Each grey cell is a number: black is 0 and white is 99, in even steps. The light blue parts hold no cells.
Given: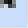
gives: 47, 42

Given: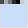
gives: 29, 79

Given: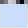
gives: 39, 56

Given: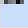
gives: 76, 37

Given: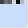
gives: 25, 71

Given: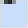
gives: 77, 55

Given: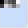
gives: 1, 72

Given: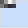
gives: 35, 24

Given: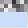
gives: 59, 64

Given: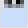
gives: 87, 62
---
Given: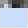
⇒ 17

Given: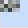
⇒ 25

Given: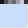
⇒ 62

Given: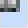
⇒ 23

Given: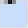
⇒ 64

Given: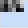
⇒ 65

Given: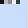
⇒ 54
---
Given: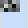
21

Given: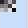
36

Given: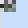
37

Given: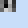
13

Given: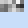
52

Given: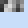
58

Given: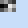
63

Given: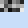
54
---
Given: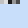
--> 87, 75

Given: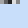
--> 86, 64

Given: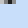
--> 76, 54

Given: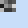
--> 83, 72

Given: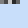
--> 78, 49

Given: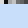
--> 85, 75

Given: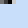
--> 79, 45

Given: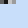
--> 77, 60

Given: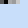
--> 78, 66
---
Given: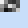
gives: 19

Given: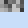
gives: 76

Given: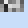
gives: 41

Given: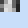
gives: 80

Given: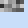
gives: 41

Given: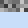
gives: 38

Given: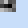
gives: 62

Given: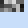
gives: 23

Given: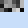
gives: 71
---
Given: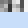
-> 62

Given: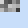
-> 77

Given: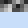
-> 12

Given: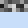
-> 21

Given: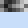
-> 64

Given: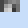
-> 70

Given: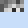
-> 83

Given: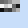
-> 89

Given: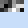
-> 65

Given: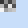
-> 32
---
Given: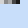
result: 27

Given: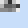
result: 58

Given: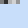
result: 81

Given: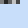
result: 75

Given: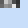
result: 89

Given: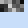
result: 43
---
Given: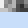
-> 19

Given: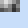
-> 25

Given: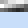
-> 50

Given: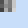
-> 48

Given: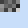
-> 46

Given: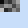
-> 27

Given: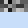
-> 21

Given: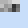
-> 19

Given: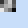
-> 73
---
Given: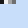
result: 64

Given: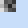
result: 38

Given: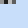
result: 74

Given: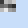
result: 67

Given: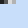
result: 85

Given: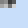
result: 22
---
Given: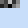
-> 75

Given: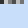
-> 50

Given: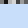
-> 71

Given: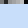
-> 58

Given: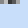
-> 22

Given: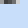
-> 31
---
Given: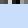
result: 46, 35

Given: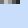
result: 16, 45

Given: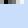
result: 95, 62

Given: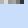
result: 20, 70

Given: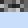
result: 39, 23

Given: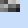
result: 82, 50

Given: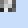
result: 36, 14

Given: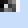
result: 96, 16
